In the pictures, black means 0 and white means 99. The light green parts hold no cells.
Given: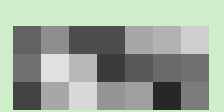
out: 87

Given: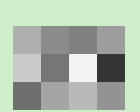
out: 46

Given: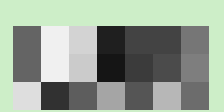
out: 93

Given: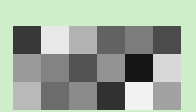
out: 51

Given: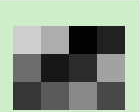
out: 9

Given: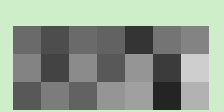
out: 26

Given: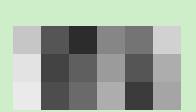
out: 26

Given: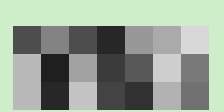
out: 12

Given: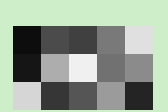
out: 67

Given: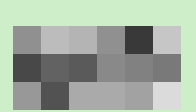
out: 38
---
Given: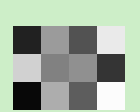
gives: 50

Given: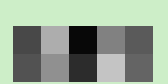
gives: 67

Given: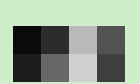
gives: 17

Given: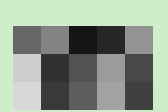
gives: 19

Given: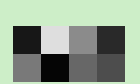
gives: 86

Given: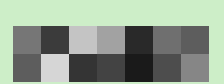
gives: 23

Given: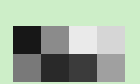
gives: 54

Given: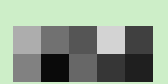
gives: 44

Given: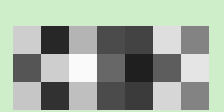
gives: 80

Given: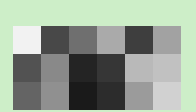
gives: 53
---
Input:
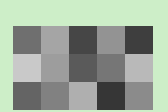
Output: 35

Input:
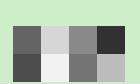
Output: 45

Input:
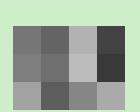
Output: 73

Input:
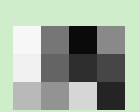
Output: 18

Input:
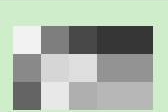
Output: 86

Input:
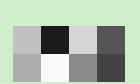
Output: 54

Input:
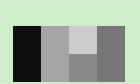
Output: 53

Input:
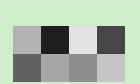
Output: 55
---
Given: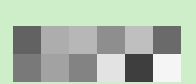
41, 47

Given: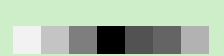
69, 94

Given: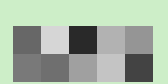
58, 47

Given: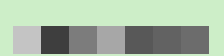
42, 76

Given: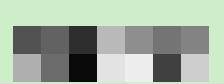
51, 68

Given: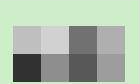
68, 19

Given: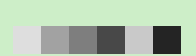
14, 86
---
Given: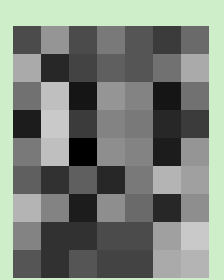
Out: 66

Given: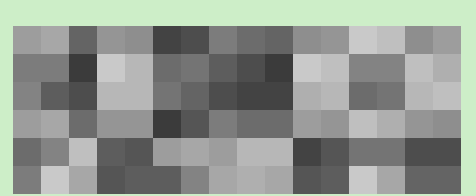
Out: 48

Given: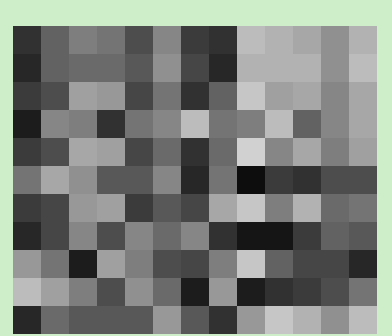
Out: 15

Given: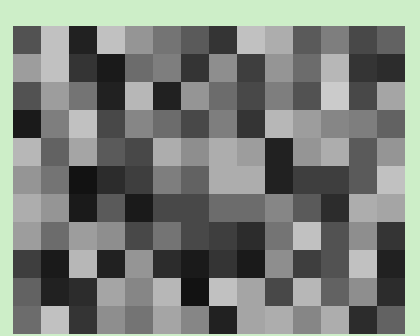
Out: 61

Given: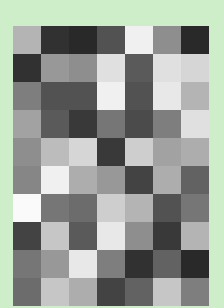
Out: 19

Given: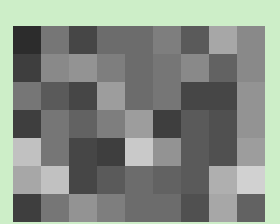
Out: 24
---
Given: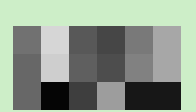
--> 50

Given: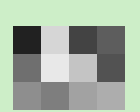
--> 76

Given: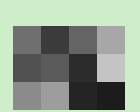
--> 17

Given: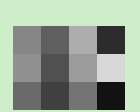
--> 60

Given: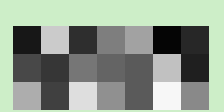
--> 75

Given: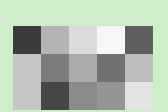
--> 44

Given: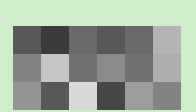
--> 44

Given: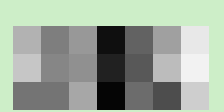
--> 73

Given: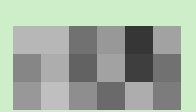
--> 24

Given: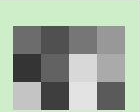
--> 84
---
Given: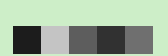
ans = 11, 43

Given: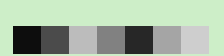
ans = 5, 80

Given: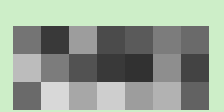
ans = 45, 38

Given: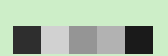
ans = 18, 10

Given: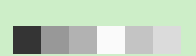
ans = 20, 85

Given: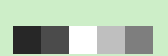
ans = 15, 49
